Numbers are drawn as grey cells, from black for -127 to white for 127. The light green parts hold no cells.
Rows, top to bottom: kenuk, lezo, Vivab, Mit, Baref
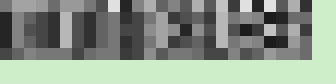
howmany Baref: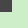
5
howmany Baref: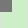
7
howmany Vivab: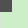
4
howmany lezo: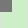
3
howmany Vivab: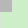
2
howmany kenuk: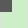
3

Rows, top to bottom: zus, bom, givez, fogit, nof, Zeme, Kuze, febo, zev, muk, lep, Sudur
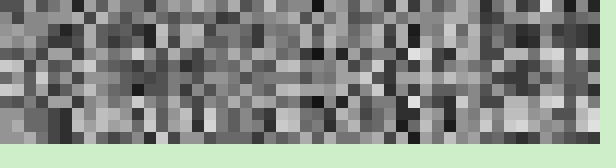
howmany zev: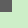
2
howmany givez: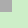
5
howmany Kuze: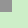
7

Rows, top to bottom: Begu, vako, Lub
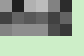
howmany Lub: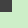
0
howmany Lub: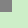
1
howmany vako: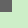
3

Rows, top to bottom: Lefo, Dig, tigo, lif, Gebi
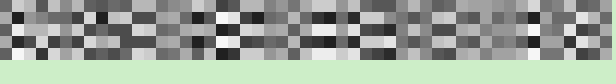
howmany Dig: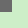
11
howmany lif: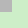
2
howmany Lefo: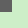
4
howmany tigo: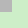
5
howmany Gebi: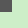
3

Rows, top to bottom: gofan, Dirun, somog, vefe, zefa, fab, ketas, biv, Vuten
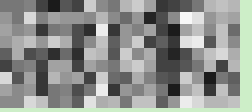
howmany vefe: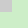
2
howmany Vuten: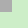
1
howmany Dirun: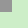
5
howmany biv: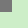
3
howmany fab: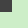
6

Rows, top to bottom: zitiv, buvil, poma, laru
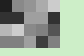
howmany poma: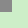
1
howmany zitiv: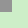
1
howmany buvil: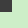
0
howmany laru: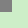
3
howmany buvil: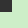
3

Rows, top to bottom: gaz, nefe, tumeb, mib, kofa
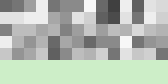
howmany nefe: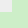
3
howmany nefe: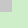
0
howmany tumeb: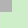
3
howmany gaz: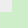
2
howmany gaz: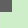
1

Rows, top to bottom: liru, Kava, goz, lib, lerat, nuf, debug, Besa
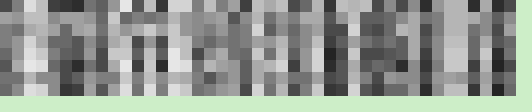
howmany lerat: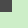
5
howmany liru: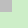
7

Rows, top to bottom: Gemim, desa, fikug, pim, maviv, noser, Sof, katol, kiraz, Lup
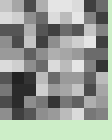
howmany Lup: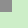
2
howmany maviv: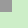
3
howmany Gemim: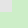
2

